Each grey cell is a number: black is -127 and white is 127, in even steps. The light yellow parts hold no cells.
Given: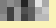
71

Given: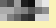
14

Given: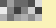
-64

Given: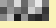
-74

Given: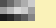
30

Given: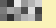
-64

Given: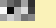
-63
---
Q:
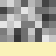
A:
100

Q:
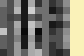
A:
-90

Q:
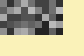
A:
-30

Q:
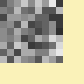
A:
27

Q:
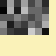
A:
18

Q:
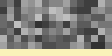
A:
-77

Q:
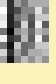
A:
58

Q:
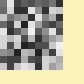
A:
31

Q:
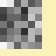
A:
16
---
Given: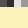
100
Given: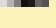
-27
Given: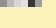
-72
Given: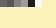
-99
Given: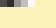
63
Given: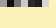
-96
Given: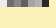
49
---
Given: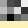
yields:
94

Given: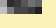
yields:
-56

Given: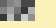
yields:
-11

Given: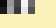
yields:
-71

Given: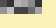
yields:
-60

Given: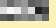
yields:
106

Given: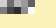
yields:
-81
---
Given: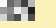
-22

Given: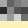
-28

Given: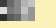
-22

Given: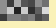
-67

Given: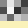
103

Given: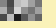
-54
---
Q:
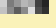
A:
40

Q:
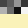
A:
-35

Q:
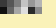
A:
67

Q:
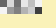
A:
103

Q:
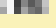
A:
-37

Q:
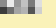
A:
66
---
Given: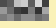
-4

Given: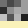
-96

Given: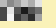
33

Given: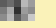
72

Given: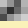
78

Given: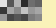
9

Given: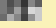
74
